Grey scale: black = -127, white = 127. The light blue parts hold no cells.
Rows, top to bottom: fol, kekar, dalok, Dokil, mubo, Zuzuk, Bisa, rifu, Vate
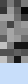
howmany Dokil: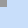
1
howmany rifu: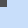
3
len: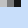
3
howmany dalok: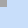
2
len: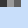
3
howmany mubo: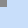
3

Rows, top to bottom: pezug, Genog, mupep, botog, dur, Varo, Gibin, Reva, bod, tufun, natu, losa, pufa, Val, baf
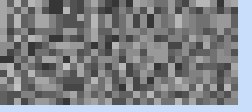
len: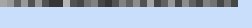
34
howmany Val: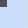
7
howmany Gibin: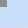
7
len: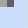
2
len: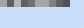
10
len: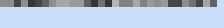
31
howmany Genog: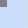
3

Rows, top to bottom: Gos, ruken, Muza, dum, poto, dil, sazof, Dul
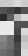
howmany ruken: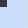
1
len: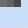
3
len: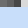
4
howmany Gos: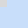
1
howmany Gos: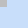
0

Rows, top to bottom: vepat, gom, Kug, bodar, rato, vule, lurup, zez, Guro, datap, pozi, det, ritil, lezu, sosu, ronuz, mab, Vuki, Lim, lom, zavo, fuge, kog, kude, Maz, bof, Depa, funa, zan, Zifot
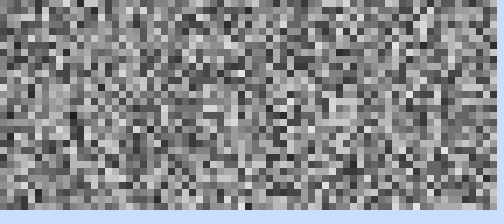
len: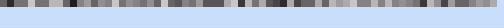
71
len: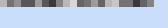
22
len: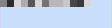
13
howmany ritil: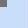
6
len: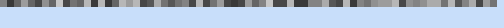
71
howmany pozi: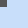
5

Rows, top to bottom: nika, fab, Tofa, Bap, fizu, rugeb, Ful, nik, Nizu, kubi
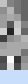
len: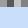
4
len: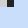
2
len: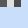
3
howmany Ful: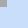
3
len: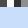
4
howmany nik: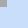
3
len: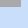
3

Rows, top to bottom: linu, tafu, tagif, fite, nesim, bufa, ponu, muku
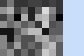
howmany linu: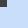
4
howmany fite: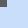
2
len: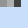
3
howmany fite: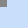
1
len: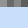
4
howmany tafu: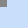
1
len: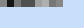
9

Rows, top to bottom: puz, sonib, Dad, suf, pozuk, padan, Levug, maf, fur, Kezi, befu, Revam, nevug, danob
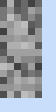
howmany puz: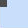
2
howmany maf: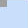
5
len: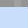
4
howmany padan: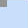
4
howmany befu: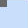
1

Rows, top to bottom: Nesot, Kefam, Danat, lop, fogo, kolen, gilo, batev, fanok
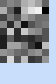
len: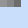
3
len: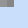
2

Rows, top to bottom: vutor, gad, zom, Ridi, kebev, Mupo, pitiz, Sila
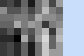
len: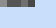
5
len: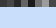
8
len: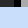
4
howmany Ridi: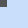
0

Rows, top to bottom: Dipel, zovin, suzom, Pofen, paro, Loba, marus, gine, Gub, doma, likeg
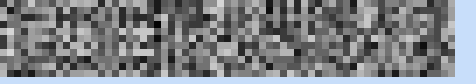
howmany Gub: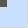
9
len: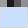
4
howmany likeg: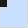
4
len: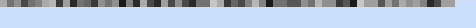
65
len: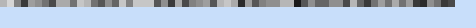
65

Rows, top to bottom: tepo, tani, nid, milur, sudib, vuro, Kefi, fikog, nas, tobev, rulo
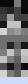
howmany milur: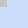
2
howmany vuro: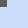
0
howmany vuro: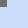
4
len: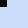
1
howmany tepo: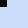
3
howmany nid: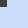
3
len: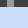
4

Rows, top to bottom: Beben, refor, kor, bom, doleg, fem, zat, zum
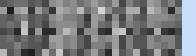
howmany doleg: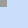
2
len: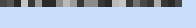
26
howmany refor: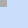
4
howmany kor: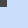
2
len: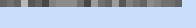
26
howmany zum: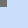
5
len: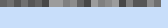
23

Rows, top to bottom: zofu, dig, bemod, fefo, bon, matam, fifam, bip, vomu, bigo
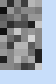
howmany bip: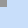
1
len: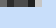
6
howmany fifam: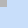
2
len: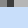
4
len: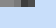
5
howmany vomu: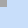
1

